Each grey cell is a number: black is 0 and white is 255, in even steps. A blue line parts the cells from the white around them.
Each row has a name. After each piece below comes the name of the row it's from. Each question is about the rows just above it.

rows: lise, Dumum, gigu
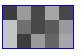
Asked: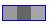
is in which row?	gigu
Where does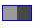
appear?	lise
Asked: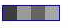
gigu
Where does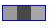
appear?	lise
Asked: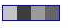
gigu

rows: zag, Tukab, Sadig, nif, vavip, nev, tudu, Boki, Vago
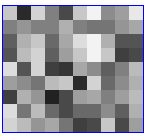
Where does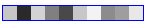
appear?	zag
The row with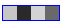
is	nev
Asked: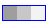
nif
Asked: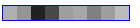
tudu
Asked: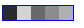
nev
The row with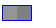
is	Tukab

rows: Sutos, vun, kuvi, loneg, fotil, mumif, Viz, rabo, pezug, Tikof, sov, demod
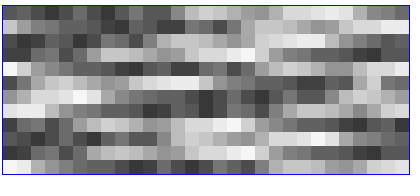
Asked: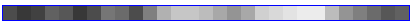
kuvi
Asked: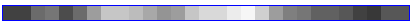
loneg
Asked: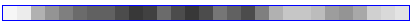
demod
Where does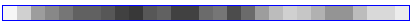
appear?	fotil
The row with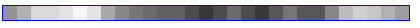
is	Viz
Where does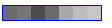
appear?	sov

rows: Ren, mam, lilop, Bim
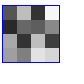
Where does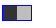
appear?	lilop
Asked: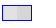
Bim

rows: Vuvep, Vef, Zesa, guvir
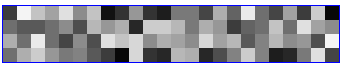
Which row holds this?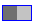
Vef
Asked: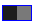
Vuvep
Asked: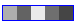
Vuvep

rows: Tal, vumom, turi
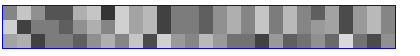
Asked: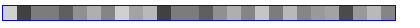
vumom
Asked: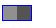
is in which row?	Tal
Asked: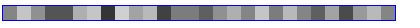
Tal
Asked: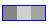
vumom

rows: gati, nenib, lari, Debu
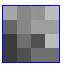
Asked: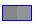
gati
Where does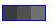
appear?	Debu
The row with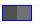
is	Debu
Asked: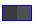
Debu
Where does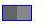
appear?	nenib
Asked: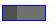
Debu

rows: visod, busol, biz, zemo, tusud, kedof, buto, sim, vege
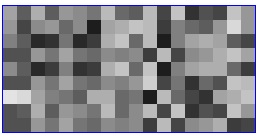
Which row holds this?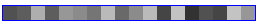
sim
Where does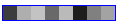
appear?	biz
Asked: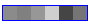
kedof
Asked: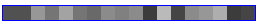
vege
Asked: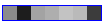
busol

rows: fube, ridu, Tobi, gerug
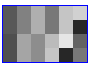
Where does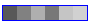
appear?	fube
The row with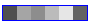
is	Tobi
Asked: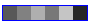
ridu
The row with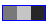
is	ridu
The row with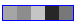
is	gerug

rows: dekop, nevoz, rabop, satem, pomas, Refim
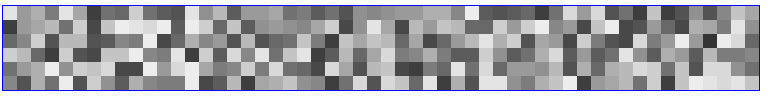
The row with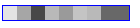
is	nevoz
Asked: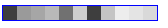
Refim
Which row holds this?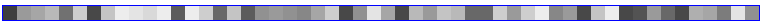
nevoz
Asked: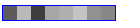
Refim

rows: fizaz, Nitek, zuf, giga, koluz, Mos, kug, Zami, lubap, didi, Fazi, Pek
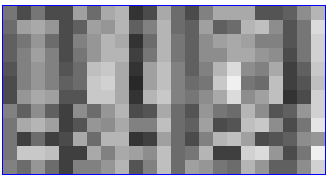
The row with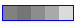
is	kug
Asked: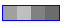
Mos
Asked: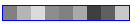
koluz
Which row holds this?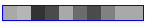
fizaz
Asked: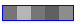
giga

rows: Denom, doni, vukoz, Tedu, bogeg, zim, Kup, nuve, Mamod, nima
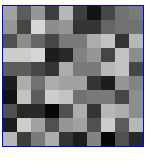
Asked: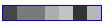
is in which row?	vukoz
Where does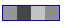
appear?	Tedu
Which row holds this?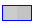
Kup
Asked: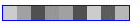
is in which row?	Mamod
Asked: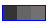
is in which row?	doni

